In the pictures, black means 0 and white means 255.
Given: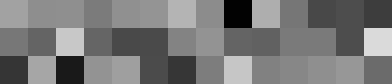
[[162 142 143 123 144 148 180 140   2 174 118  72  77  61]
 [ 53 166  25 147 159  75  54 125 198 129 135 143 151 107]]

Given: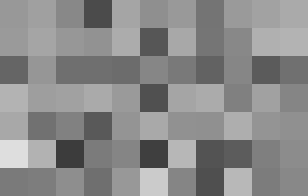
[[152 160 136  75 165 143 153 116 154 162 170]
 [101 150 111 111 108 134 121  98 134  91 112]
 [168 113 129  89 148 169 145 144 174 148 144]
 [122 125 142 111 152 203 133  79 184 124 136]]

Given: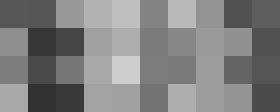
[[ 87  86 153 178 191 132 185 147  81  94]
 [125  74 119 169 206 124 122 157 100  85]]

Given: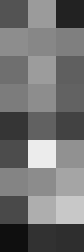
[[ 83 155  34]
 [111 156  95]
 [ 53  97  66]
 [132 140 165]
 [ 15  49  46]]

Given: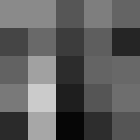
[[138 138  86 126 100]
 [ 98 161  44 100 104]
 [ 42 167   6  45  85]]

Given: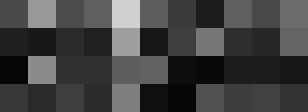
[[ 74 152  76  96 209  92  59  29  95  72 108]
 [  5 139  49  49  93  98  13   9  28  28  23]]

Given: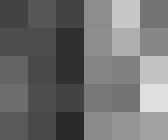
[[ 67  86  67 140 199 115]
 [100  72  48 133 128 194]
 [ 89  72  41 139 149 163]]

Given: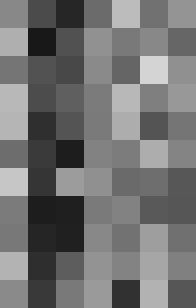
[[136  75  38 107 188 113 148]
 [117  82  72 138 101 212 144]
 [181  47  84 122 173  84 117]
 [198  53 156 144 106 110  87]
 [120  37  32 136 114 158 112]
 [138  57 121 154  49 178  86]]

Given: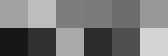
[[161 189 125 123 109 152]]
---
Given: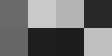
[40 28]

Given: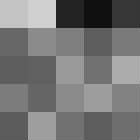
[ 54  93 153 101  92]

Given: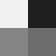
[ 31 132]

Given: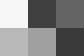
[ 99 160]

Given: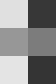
[ 55 151]

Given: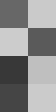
[202 204]

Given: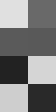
[105  90]

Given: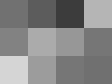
[181 151 156]

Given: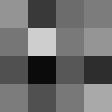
[124 121  11 124]
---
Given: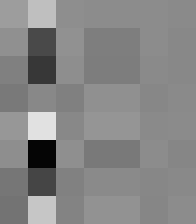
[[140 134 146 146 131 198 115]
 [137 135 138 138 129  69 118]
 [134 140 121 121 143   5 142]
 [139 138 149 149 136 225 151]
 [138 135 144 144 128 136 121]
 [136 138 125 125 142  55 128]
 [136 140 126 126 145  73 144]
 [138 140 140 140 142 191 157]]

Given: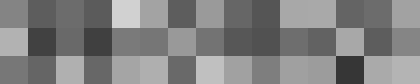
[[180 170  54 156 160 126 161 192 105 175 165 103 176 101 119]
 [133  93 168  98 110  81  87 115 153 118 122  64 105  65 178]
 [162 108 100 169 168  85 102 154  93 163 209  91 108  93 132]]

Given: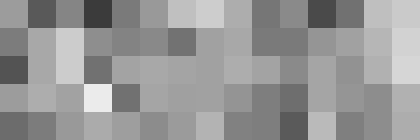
[[173 141 127 186  90 126 129 179 155 140 158 171 153 124 108]
 [177 141 149 165 110 126 148 161 160 165 113 235 162 173 156]
 [214 177 146 165 138 163 173 161 164 168 163 113 204 168  83]
 [210 182 161 149 122 122 168 161 114 137 131 142 204 168 124]
 [202 191 113  74 138 118 173 205 192 153 122  59 133  89 156]]

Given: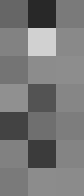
[[139 140 122]
 [132  59 129]
 [125 111  67]
 [134  83 144]
 [141 140 116]
 [137 209 130]
 [122  40 102]]

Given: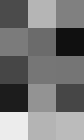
[[187 180 236]
 [ 70 147  28]
 [117 118  70]
 [ 16 107 123]
 [128 181  75]]

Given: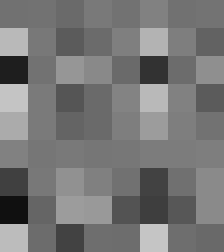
[[105 110 197 109 110  66 108 188]
 [138  87  62  83 153 156 101  16]
 [138 112  66 113 128 145 120  64]
 [126 124 124 119 118 121 118 129]
 [114 126 156 126 106 100 122 171]
 [ 91 129 185 131 106  85 122 196]
 [143 108  50 106 137 150 114  30]
 [ 98 126 179 127 107  91 120 185]
 [115 113 129 114 121 106 114 113]]

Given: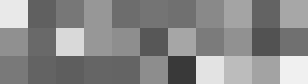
[[240 163 188 227  57 141 100 101  94  99 121]
 [112  82 145 123 166  87 142 151 217 105 144]
 [167  99 164 137 112 116 109 151 119  96 233]]
